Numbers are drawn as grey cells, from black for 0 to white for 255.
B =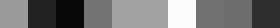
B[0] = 154
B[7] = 113
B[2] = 8

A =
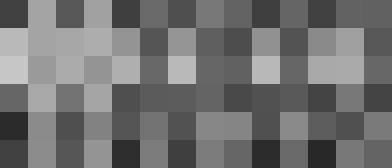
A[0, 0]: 65
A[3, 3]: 165
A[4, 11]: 93
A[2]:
[198, 154, 171, 148, 175, 104, 185, 102, 97, 184, 102, 168, 170, 103]
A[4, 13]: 122
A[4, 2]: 79
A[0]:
[65, 164, 87, 161, 63, 105, 79, 120, 99, 63, 101, 65, 98, 97]
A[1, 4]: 148
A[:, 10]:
[101, 83, 102, 89, 138, 105]
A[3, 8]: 73
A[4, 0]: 43
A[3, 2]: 114
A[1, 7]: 95
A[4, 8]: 133
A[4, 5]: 115
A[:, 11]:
[65, 138, 168, 68, 93, 40]
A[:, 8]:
[99, 77, 97, 73, 133, 102]
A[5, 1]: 140

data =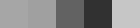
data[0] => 166
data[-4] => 160
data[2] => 98
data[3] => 49

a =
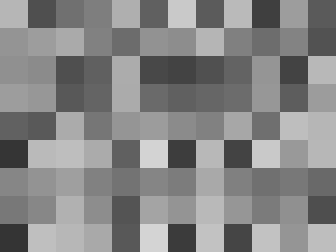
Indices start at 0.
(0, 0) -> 182
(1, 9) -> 109
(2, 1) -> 139
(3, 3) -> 100
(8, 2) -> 183
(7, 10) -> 144
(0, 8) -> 186
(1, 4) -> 108
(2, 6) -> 67
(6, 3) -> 129
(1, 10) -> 131
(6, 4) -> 115
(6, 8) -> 128
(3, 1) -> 151
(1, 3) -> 129
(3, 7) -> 102
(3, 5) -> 106
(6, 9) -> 112
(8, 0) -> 52
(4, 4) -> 149
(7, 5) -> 164
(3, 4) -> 171
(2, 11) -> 184
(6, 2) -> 159
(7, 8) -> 150
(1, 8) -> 128
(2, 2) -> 79
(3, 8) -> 108
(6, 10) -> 120
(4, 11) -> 182
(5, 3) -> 171
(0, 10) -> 157
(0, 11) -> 90

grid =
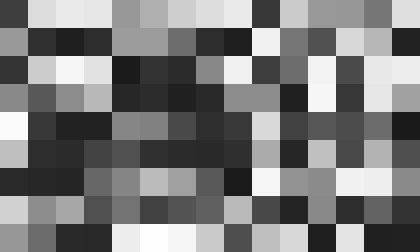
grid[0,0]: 62
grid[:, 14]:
[223, 34, 237, 161, 26, 79, 138, 50, 33]
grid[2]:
[52, 204, 246, 226, 27, 50, 43, 135, 240, 62, 109, 243, 74, 232, 237]
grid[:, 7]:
[220, 45, 135, 40, 47, 41, 89, 96, 202]
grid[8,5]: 254
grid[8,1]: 108
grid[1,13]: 183
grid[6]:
[42, 39, 37, 103, 133, 187, 160, 89, 27, 245, 147, 139, 241, 238, 138]
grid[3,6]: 32
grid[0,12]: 151
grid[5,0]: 191
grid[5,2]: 43
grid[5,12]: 73
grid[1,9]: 241
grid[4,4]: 134
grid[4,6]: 73
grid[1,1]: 48
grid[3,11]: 246
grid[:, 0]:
[62, 153, 52, 137, 250, 191, 42, 209, 151]
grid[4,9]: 217
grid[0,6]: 205
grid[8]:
[151, 108, 41, 40, 237, 254, 246, 202, 78, 190, 216, 30, 228, 32, 33]
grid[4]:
[250, 56, 34, 34, 134, 129, 73, 47, 57, 217, 65, 87, 76, 108, 26]
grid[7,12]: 45
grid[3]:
[137, 88, 140, 184, 39, 44, 32, 40, 140, 140, 32, 246, 55, 230, 161]
